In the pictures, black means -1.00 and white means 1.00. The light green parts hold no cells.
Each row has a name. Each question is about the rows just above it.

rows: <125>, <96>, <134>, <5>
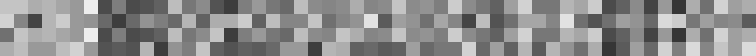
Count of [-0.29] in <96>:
2
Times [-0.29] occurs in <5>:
5
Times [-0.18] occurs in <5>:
5
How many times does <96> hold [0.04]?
7
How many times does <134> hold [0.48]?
2

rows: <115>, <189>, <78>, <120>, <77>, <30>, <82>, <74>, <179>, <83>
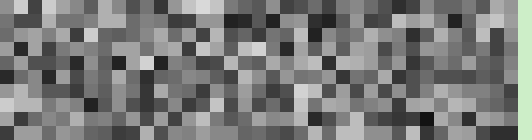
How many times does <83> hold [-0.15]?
4
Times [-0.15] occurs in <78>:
4
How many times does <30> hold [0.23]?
1
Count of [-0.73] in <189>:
4

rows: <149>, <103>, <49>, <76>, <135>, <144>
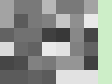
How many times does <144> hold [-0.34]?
0
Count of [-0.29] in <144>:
3
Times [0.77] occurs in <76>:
1
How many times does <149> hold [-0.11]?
0
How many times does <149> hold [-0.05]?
4

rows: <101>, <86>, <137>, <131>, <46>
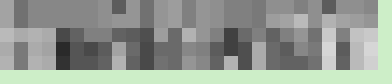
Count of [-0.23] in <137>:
3
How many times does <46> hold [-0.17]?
2

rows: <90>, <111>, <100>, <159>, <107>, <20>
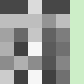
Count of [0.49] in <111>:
4
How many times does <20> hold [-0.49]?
2
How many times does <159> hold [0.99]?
0
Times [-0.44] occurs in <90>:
4

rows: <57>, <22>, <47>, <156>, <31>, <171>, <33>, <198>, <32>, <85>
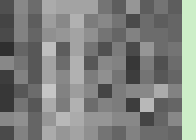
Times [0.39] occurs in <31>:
1
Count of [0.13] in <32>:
1
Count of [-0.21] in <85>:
3
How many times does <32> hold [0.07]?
4

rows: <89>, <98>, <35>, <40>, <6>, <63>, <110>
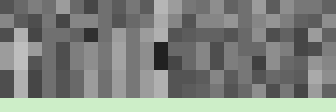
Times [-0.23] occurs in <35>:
5
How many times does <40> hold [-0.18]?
4

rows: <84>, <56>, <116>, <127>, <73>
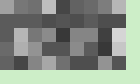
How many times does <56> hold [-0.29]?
4
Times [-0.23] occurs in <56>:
0

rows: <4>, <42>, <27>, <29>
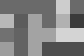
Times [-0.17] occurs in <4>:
5
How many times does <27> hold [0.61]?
0
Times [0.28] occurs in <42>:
1
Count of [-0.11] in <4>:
0
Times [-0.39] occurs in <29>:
3

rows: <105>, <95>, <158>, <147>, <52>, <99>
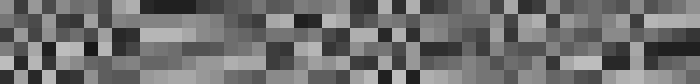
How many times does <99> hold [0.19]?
6
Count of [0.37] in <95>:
4
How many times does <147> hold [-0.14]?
4

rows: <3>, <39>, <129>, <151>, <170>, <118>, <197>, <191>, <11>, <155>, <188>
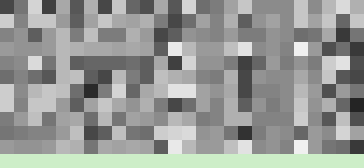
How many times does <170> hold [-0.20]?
4
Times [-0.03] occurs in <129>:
5
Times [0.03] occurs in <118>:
2
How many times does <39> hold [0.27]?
5

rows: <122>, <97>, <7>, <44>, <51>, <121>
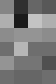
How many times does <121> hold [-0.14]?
2
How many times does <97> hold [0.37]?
2
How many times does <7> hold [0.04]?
0
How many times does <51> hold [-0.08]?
2
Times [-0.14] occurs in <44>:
3
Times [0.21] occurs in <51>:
0
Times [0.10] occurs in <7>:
2

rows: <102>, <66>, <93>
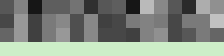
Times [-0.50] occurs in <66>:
2
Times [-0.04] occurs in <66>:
5
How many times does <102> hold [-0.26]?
3

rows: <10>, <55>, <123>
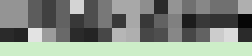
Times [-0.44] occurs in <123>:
3
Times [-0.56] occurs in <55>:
4
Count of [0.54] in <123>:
0
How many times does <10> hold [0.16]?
3

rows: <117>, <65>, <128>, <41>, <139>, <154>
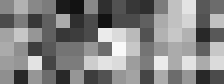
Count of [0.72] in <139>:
2
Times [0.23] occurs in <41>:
0
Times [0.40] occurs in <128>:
2
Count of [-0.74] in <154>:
0
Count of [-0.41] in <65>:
4
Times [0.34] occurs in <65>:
2

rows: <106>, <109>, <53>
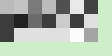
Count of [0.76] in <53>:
4
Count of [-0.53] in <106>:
0
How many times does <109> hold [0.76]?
1
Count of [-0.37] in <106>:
1
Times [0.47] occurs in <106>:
2
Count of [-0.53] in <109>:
3

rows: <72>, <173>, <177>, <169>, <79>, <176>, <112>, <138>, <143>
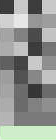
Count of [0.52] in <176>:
1
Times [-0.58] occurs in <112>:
1
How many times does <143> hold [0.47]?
0
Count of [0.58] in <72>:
2
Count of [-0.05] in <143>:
3

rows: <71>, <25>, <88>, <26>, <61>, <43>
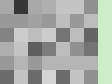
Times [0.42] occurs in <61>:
5
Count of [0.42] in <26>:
0
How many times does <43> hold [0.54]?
2
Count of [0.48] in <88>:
2
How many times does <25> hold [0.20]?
4
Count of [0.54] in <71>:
2

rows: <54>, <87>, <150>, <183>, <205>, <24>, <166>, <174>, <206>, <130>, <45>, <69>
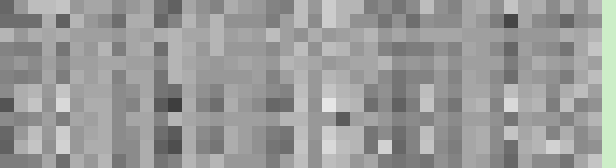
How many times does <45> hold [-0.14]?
2
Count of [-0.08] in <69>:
5
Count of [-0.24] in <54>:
1
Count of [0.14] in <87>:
8
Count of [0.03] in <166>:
3

